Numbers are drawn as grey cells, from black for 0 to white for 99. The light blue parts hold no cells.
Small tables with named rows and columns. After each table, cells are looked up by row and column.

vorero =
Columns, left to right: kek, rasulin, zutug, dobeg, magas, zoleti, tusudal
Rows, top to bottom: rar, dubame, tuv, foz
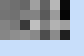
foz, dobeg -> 53
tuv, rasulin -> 47
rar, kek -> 46
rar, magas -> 38
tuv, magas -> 50
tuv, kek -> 51
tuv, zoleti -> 69
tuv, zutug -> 22
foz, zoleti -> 54
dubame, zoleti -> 60
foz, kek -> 52
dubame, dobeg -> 51
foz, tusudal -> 12
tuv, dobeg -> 74
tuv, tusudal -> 62
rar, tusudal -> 4
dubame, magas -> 35
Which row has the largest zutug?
foz

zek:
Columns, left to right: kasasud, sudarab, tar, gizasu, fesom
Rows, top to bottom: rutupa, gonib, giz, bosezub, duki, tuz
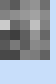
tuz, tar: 50
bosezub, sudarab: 24
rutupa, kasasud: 43
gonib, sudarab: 55
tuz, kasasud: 28
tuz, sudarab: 27
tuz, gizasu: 48
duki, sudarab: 47
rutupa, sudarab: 35
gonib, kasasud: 51
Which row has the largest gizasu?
giz

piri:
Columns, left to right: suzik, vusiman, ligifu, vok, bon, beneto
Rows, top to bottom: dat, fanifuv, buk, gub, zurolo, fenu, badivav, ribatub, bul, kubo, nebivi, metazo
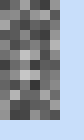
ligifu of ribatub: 77
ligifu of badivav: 52
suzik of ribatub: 43
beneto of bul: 53
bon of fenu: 30
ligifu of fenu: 75
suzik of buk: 64
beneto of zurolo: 70
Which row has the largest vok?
ribatub

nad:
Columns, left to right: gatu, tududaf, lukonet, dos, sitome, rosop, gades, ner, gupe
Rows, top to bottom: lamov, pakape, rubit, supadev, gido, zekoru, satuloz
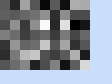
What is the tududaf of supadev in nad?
42
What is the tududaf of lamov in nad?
15
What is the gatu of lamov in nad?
35
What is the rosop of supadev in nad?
23
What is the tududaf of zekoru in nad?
47
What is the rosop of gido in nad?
33
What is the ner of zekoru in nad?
68
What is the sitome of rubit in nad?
97
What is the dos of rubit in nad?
55
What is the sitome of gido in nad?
77
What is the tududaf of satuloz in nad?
42
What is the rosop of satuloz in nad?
50
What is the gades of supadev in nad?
47
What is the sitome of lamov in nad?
3
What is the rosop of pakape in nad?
18
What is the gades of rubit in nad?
87
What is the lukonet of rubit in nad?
22
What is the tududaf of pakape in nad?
35
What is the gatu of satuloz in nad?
33
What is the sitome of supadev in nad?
40
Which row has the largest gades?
rubit

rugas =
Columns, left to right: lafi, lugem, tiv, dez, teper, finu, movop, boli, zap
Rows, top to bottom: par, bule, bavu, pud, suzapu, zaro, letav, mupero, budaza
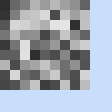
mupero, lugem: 83
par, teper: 60
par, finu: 72
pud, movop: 77
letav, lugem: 29
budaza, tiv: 54
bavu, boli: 18
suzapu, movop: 29
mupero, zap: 82
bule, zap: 74
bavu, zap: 75
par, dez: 70
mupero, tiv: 42
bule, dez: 77
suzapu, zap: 80
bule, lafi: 20
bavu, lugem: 83
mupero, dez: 35
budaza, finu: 29
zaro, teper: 36
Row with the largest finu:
bavu

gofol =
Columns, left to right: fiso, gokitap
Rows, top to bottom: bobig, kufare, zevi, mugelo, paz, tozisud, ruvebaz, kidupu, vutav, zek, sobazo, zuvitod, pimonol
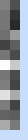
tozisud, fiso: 46
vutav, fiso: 49
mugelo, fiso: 43
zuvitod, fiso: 38
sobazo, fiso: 48
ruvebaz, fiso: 98
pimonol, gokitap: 47
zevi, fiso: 46
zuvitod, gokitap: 36
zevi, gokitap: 16
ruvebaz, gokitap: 78
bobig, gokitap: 31
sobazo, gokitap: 26
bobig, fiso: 50
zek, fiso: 87
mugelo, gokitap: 60
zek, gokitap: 66
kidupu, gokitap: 29
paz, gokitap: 37
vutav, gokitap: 26
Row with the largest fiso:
ruvebaz

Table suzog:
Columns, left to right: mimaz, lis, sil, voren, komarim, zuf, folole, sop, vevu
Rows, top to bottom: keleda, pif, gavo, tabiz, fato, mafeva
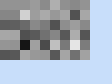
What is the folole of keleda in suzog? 56
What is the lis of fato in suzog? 57
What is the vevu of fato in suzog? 48
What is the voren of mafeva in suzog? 59
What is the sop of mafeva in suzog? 44
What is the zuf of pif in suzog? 59
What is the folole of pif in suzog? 64
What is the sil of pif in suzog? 81
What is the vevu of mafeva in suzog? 63
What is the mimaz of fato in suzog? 58
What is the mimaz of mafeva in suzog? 33
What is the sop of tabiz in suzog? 67
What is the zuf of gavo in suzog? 32
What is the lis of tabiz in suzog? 64
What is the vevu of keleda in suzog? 57
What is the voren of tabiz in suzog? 35
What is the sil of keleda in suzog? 57

